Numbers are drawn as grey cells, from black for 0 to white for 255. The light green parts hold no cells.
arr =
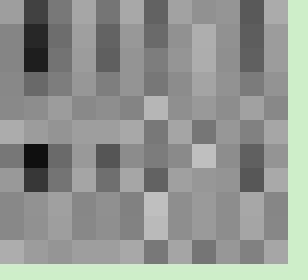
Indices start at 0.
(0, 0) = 158
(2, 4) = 95
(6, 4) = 85
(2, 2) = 115
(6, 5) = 140
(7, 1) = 55
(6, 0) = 119
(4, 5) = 132
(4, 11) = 136
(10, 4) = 158
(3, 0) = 136
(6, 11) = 148
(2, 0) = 133
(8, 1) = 146
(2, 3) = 156
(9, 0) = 136
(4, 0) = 137
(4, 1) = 141
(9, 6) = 186
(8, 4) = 144
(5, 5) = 168
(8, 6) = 191
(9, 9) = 141
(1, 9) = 145
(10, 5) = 168
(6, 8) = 191
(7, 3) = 165
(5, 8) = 118
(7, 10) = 87
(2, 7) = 149
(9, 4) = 143
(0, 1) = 65
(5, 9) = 151
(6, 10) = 96

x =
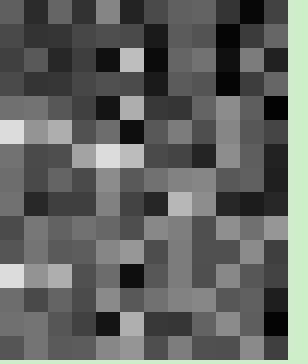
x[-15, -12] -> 95
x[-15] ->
[95, 43, 101, 50, 133, 35, 74, 96, 99, 52, 7, 66]
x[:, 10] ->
[7, 59, 124, 61, 94, 87, 94, 96, 28, 112, 139, 87, 96, 94, 138]
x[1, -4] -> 83
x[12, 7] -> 130
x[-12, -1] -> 102
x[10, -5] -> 124
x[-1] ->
[85, 116, 90, 92, 135, 149, 78, 125, 80, 79, 138, 63]
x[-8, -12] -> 109
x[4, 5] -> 174
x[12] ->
[109, 73, 100, 75, 138, 88, 113, 130, 135, 87, 96, 30]
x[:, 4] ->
[133, 78, 16, 80, 20, 109, 220, 140, 129, 103, 134, 108, 138, 20, 135]
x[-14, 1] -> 51
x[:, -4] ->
[99, 83, 114, 84, 100, 78, 36, 134, 141, 79, 80, 79, 135, 99, 80]
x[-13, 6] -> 11
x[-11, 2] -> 87
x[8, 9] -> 39
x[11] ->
[220, 147, 174, 80, 108, 14, 87, 124, 79, 136, 87, 67]
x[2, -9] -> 62
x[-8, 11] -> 31
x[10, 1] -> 116
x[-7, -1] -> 39
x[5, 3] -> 81
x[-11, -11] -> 115
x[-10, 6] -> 88
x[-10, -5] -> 124
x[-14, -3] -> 5
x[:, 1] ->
[43, 51, 89, 52, 115, 148, 74, 73, 40, 119, 116, 147, 73, 116, 116]
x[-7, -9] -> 63

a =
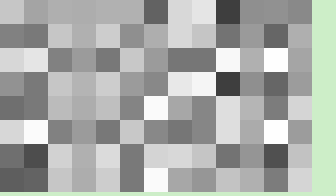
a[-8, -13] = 198
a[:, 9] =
[62, 115, 248, 62, 222, 222, 115, 195]
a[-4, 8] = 134
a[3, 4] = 205
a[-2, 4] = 219
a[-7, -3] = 154
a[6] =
[111, 77, 210, 176, 219, 121, 212, 216, 197, 115, 149, 80, 194]
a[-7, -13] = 129
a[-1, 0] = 94
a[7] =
[94, 99, 198, 173, 205, 121, 250, 167, 150, 195, 176, 124, 213]
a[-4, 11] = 124
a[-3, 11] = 254
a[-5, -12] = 121
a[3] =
[146, 121, 198, 180, 205, 155, 136, 232, 245, 62, 143, 102, 156]
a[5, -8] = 200
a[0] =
[198, 164, 175, 173, 177, 177, 98, 216, 229, 62, 143, 145, 137]
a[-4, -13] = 111
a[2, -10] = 155
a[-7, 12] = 175
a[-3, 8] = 134
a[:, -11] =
[175, 198, 129, 198, 187, 129, 210, 198]
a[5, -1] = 156
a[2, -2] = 254
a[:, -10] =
[173, 176, 155, 180, 173, 155, 176, 173]
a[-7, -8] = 143
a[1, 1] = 121

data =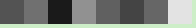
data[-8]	83
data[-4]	96
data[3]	145
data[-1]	227

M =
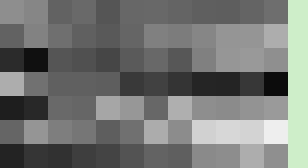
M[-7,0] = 142
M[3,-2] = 55
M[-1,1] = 53
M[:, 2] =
[98, 111, 85, 96, 105, 126, 49]
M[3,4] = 94
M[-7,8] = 95
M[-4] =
[173, 113, 96, 96, 94, 57, 65, 52, 37, 36, 55, 12]
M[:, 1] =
[134, 130, 16, 113, 40, 149, 53]
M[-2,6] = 172
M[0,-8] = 85
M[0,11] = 110
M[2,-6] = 104
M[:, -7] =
[103, 101, 90, 57, 151, 112, 83]
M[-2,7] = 140
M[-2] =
[101, 149, 126, 118, 94, 112, 172, 140, 209, 215, 211, 238]
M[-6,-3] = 149
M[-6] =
[98, 130, 111, 96, 89, 101, 128, 124, 134, 149, 149, 173]
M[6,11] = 143
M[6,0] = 35
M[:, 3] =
[105, 96, 80, 96, 102, 118, 62]
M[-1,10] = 173

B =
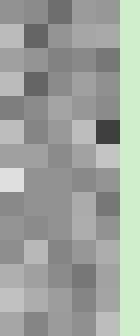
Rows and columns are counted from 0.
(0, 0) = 147
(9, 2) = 145
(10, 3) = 150
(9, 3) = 174
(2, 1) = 149
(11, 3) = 120
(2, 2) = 130
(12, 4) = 164
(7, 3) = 137
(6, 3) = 161
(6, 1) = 160
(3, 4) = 144
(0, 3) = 156
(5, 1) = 133
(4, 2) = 164
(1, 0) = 187
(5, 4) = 62
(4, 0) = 125
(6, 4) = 195
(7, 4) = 148

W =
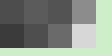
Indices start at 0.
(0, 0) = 77
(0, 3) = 140

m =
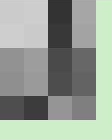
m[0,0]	203
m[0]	[203, 205, 51, 166]
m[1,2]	56
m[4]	[78, 60, 149, 127]
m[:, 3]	[166, 163, 103, 99, 127]

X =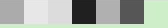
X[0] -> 171
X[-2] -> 176

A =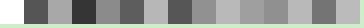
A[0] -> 255
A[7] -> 86
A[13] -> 116
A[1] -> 85

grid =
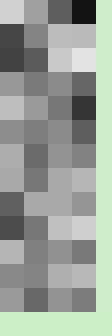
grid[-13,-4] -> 209
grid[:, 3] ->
[20, 187, 228, 101, 53, 95, 129, 182, 148, 206, 121, 184, 124]
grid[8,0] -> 97
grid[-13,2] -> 95
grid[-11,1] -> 90
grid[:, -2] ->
[95, 188, 202, 139, 119, 139, 147, 170, 169, 192, 145, 175, 147]
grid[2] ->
[67, 90, 202, 228]
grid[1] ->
[69, 131, 188, 187]
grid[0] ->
[209, 159, 95, 20]
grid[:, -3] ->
[159, 131, 90, 122, 154, 127, 108, 118, 169, 119, 128, 132, 103]
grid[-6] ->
[169, 118, 170, 182]
